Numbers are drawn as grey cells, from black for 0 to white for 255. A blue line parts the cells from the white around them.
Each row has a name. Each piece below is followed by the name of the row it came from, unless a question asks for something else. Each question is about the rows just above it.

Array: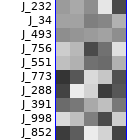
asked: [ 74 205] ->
J_998
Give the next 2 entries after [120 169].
[191 120]
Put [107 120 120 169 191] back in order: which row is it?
J_391
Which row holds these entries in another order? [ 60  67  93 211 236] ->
J_852
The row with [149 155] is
J_493
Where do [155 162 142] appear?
J_493

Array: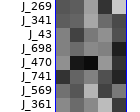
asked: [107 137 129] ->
J_698
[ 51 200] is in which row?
J_269
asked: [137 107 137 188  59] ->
J_361
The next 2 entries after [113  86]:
[181  66]
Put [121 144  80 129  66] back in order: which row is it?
J_43

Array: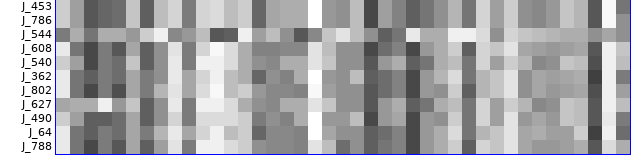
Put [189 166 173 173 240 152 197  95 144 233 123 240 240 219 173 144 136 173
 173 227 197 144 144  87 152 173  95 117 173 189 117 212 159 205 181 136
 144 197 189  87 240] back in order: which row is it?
J_627
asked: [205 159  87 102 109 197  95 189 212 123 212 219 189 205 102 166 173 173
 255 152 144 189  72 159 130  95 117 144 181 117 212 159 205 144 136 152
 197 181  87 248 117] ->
J_453
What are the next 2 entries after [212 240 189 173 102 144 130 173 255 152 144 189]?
[ 95 109]

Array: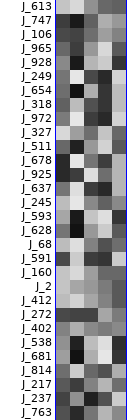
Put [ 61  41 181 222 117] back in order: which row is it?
J_637
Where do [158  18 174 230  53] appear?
J_681
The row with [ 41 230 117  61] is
J_678
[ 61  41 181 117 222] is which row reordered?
J_637
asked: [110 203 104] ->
J_814
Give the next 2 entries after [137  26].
[181 203]
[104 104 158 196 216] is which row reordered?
J_160

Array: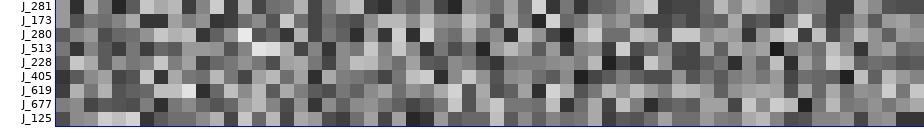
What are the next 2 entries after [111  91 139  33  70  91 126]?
[97 78]
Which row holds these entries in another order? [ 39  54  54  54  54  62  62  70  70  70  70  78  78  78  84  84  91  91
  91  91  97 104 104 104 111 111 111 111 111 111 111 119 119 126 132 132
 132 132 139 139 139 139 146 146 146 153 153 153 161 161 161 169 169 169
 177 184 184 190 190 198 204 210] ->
J_125
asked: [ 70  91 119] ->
J_677
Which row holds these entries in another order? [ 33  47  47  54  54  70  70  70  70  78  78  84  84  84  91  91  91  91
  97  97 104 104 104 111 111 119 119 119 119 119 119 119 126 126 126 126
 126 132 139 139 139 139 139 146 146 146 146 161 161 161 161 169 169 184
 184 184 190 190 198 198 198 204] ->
J_228
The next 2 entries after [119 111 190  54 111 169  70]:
[190 126]
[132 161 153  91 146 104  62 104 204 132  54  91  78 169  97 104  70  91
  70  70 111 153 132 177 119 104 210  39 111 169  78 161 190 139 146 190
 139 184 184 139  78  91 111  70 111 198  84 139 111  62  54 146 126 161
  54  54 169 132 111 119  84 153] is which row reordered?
J_173
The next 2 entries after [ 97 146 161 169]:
[161  84]

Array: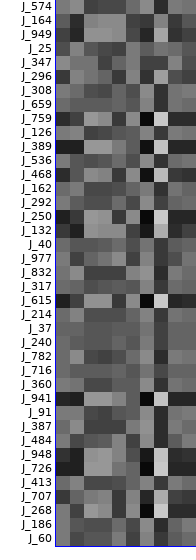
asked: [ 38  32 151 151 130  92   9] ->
J_941
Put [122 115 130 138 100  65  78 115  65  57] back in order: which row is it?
J_977
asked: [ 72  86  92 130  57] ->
J_126
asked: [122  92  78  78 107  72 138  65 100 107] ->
J_292

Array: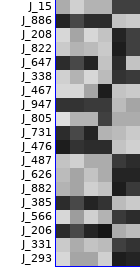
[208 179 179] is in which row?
J_15
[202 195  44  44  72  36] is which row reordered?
J_886
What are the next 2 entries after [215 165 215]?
[195  36]

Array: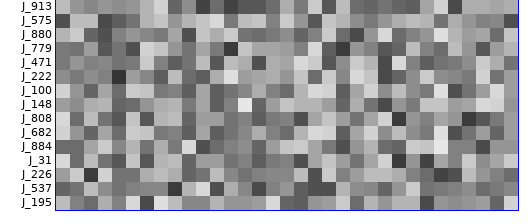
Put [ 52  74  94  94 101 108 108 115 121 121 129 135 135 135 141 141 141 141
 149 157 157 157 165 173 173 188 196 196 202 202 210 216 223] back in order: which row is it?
J_222
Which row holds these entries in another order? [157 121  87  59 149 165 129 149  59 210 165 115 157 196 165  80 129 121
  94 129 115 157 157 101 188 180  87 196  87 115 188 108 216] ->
J_808
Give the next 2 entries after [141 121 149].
[173 188]
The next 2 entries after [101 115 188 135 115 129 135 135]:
[188  80]
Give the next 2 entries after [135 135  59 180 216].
[ 80 173]
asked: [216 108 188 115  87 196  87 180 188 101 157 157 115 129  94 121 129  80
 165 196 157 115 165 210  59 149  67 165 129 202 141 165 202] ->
J_31
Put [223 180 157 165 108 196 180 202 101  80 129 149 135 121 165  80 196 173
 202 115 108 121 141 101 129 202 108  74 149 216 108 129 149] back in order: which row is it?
J_880

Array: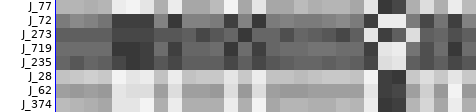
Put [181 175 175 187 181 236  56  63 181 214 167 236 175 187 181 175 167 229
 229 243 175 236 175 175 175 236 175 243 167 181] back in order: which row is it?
J_374
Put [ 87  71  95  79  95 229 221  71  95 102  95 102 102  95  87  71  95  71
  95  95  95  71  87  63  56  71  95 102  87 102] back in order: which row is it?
J_235

